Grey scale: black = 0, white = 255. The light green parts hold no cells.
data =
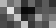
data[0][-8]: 181
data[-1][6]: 76
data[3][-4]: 57
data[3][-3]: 94
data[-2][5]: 164
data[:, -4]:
[105, 13, 71, 57]
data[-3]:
[101, 226, 93, 8, 13, 81, 90, 85]
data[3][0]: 75

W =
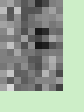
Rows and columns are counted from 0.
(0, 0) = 150
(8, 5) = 85
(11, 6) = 133
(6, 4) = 142
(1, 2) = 194
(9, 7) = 166
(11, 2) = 135
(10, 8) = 74
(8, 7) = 175
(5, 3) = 160
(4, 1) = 182
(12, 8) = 64
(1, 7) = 161
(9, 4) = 102
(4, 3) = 80
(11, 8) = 155
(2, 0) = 141
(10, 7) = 132
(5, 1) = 127
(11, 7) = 132
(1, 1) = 86
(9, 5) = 79
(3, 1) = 153
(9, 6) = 127
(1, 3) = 84
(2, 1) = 90
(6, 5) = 22
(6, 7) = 81
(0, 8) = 134
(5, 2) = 111
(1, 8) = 126

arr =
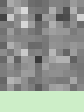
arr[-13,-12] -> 100
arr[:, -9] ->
[138, 216, 159, 215, 137, 133, 136, 201, 154, 143, 157, 143, 141]
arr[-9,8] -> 152
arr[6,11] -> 144
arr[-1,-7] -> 93
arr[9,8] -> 143
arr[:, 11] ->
[140, 123, 208, 107, 135, 132, 144, 128, 124, 118, 121, 125, 137]
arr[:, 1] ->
[170, 135, 201, 123, 156, 140, 175, 121, 166, 143, 136, 180, 153]
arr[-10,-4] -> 147
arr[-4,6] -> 160
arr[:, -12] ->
[100, 124, 67, 127, 114, 124, 102, 141, 104, 125, 125, 102, 114]
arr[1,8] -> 131
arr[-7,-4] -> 144
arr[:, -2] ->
[154, 176, 137, 143, 123, 132, 151, 157, 97, 121, 131, 166, 114]
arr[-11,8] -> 72
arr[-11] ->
[67, 201, 137, 159, 134, 71, 155, 149, 72, 76, 137, 208]
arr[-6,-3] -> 101
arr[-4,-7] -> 114
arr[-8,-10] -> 132
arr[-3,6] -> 139
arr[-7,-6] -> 119
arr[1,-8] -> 123
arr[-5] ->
[104, 166, 97, 154, 149, 58, 142, 164, 178, 178, 97, 124]
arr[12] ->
[114, 153, 114, 141, 125, 93, 124, 158, 164, 154, 114, 137]
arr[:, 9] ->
[125, 82, 76, 114, 152, 134, 140, 101, 178, 142, 135, 122, 154]
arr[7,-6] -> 119
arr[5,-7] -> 128
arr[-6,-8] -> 128

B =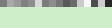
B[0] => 124
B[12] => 248
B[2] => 153
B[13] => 77
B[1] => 168

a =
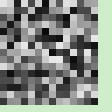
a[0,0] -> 228
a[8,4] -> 105
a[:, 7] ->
[193, 143, 88, 163, 160, 26, 117, 15, 230, 130, 112, 137, 192, 174, 65]
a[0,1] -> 208
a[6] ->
[199, 23, 196, 231, 53, 205, 91, 117, 228, 190, 71, 47, 37, 19]
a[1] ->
[179, 189, 66, 80, 190, 28, 35, 143, 156, 199, 21, 72, 71, 201]
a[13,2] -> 128
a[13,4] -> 206
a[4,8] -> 151
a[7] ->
[102, 167, 164, 199, 196, 139, 218, 15, 65, 44, 220, 67, 228, 63]
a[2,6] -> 102
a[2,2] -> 14
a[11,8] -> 182
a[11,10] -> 106
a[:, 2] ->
[31, 66, 14, 107, 58, 29, 196, 164, 188, 99, 63, 134, 29, 128, 149]
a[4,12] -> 114
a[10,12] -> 179
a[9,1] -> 180
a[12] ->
[57, 31, 29, 63, 130, 75, 47, 192, 55, 58, 112, 197, 216, 158]
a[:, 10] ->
[216, 21, 203, 190, 182, 110, 71, 220, 13, 29, 201, 106, 112, 161, 147]
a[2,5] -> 51
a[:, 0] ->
[228, 179, 76, 122, 21, 162, 199, 102, 135, 218, 68, 75, 57, 148, 55]
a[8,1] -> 102
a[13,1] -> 209
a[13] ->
[148, 209, 128, 123, 206, 52, 88, 174, 75, 70, 161, 226, 122, 216]
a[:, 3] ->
[220, 80, 189, 199, 145, 157, 231, 199, 63, 139, 79, 80, 63, 123, 55]
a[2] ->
[76, 127, 14, 189, 28, 51, 102, 88, 49, 12, 203, 152, 94, 39]
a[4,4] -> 207
